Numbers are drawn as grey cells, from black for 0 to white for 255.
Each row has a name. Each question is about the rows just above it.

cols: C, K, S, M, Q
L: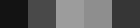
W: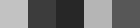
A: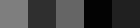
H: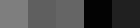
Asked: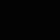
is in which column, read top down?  M
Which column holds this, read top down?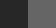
S
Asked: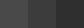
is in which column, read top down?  K
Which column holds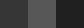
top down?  Q
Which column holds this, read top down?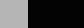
M

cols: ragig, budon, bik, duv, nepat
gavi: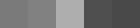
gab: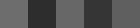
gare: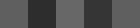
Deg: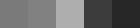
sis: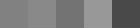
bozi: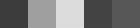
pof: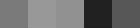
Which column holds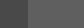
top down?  nepat
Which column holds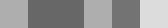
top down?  bik
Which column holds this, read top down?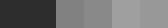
budon

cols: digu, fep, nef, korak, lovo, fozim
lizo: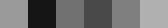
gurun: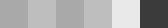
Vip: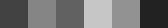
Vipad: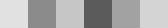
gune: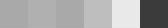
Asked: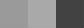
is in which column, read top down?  digu
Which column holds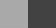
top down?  digu
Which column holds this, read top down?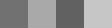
nef

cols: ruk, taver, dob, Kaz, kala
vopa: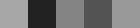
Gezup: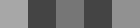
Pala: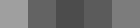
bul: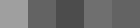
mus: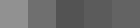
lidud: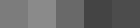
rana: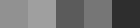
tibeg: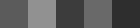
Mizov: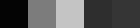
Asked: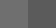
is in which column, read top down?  Kaz
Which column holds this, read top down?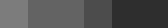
kala
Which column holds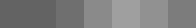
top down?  taver
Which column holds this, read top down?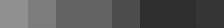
kala
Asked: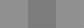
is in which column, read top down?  ruk
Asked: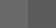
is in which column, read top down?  dob
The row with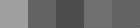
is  bul

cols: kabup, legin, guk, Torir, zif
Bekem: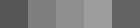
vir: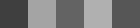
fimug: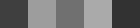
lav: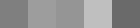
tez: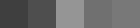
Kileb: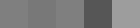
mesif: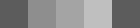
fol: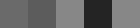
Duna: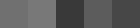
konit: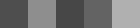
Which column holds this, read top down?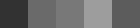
zif
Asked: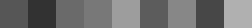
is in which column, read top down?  zif
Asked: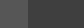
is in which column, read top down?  kabup
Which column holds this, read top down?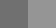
guk
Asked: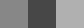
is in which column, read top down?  zif
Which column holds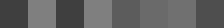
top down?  kabup
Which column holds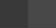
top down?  guk

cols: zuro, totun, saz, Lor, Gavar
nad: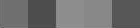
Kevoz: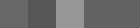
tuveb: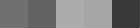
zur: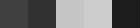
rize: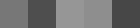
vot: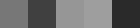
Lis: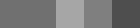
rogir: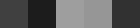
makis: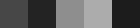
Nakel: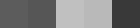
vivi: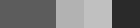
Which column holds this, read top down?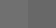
zuro
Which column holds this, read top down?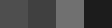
totun
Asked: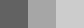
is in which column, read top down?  Lor
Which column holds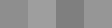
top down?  Lor
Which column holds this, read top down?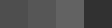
totun

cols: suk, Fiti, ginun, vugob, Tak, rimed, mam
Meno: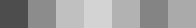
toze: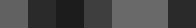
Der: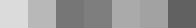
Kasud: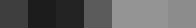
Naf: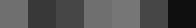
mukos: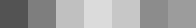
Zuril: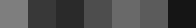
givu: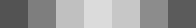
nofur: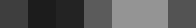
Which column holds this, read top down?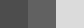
suk
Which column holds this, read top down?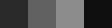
mam
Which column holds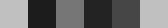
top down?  ginun
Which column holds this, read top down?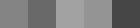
rimed
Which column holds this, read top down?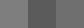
vugob

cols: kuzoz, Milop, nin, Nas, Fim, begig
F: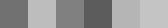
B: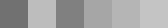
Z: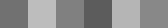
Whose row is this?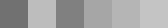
B
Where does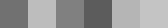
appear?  F

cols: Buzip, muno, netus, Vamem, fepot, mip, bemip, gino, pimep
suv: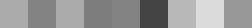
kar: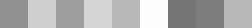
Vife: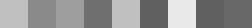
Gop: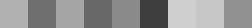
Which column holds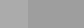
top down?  netus
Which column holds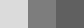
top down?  gino
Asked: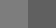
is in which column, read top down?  gino
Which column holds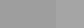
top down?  netus

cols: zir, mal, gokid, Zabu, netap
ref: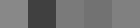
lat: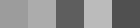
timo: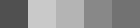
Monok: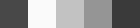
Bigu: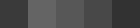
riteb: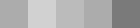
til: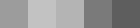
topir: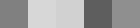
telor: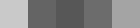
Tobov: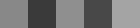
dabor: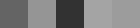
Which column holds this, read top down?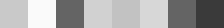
mal
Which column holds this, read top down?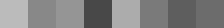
Zabu

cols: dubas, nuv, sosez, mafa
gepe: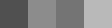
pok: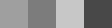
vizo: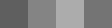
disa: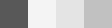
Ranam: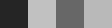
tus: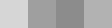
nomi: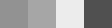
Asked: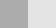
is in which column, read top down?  sosez
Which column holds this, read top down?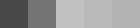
mafa
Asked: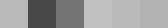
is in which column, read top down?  mafa
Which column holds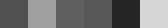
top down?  dubas
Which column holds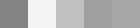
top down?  nuv
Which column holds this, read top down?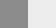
sosez
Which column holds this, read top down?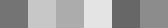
sosez

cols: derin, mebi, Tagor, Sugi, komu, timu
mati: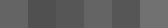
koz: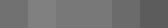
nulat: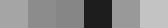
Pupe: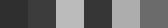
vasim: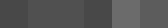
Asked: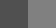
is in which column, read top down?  mebi
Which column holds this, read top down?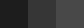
Sugi

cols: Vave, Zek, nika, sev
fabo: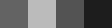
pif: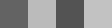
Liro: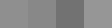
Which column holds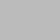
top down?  Zek
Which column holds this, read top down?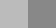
Zek
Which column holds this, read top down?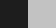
sev
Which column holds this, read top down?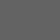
Vave

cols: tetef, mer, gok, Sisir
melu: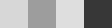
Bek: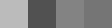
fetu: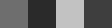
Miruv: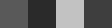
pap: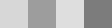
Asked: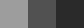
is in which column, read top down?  mer
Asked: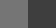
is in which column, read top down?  Sisir
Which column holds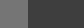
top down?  Sisir
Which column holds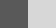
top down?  tetef
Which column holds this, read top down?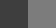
Sisir
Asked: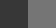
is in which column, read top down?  Sisir

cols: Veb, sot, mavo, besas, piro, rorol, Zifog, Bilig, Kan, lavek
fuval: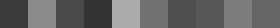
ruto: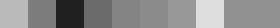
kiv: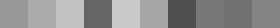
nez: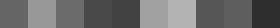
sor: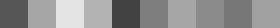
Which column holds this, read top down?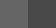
besas
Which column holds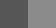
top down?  Bilig

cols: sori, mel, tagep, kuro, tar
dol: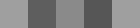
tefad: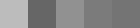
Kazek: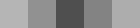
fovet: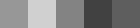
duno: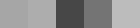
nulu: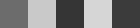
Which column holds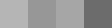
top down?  sori
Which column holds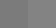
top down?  kuro

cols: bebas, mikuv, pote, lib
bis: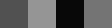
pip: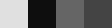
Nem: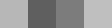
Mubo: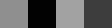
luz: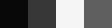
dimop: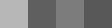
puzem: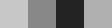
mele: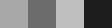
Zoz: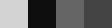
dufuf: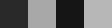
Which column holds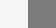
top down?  pote
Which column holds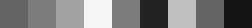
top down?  pote
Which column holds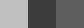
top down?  lib
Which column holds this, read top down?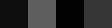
mikuv

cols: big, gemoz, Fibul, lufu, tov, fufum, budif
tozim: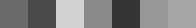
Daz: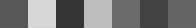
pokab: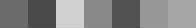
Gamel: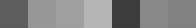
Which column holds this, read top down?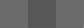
big
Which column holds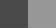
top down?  gemoz
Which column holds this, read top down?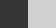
Fibul
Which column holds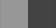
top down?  fufum
